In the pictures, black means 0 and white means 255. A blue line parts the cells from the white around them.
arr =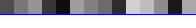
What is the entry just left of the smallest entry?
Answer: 55
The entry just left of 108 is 129

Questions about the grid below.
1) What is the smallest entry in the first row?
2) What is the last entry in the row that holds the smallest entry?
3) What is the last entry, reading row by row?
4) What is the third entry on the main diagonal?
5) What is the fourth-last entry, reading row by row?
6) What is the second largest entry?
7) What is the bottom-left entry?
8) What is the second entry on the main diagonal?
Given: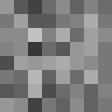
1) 66
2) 120
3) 120
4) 193
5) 98
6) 182
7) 151
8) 160
